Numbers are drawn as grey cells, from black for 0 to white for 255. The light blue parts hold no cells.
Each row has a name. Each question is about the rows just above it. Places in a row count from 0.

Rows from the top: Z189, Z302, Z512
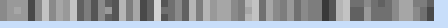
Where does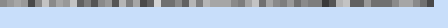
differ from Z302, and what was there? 30, [153]
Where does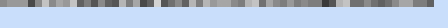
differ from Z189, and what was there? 42, [112]
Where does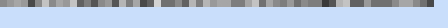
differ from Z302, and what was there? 33, [138]

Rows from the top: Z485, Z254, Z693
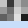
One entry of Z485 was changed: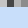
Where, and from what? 1, [56]
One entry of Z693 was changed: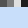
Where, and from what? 0, [97]
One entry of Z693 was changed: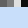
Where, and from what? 3, [29]

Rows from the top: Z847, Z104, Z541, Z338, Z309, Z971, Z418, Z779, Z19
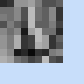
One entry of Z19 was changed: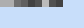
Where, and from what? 1, [160]
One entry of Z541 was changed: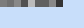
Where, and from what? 5, [112]
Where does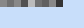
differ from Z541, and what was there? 0, [124]
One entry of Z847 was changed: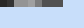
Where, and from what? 8, [96]
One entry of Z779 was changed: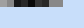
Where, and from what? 7, [124]
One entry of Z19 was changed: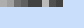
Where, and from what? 5, [81]

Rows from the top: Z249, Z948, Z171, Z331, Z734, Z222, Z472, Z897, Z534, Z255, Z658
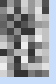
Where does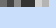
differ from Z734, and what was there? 6, [194]
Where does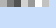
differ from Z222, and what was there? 5, [238]
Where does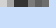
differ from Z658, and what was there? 6, [123]
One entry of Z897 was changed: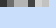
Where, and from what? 4, [52]
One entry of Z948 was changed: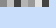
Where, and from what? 3, [194]
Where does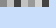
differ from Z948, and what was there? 5, [225]
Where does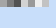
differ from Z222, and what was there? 0, [180]

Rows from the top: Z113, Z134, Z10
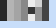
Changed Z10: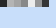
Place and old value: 6, [68]
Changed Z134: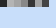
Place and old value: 5, [148]

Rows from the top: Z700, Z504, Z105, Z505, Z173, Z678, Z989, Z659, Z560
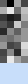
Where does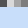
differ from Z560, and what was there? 1, [232]
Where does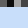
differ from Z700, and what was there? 1, [0]
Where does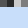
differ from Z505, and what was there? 1, [56]
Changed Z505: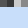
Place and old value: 3, [125]
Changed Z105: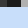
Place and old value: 2, [42]

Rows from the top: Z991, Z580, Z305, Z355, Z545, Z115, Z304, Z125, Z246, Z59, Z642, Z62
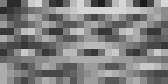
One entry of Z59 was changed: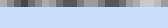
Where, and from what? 4, [100]
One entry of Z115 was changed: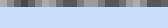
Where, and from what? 21, [100]
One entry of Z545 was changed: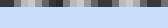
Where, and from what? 8, [55]
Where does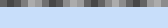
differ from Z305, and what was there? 0, [112]
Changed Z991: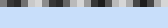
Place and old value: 1, [43]
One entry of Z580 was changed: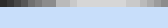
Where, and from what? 7, [156]
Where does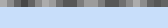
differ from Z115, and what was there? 18, [156]

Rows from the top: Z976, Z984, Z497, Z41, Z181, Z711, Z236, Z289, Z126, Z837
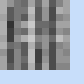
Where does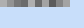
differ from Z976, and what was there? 4, [163]
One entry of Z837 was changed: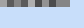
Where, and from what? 6, [163]
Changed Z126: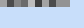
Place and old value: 6, [147]
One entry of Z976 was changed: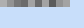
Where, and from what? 8, [133]

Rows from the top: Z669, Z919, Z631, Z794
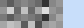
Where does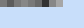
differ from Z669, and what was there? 8, [150]
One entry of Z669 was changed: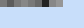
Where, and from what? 6, [50]
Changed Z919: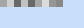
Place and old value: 0, [150]
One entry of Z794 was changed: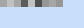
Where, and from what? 2, [180]
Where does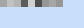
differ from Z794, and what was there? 4, [193]
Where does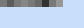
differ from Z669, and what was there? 7, [135]
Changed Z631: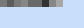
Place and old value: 4, [121]

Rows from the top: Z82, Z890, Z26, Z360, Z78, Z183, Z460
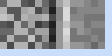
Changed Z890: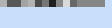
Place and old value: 10, [118]
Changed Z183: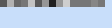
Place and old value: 3, [104]

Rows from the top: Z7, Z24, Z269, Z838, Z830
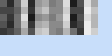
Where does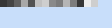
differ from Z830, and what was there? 10, [112]
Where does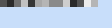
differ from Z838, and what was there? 11, [69]
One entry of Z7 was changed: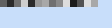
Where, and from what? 7, [124]

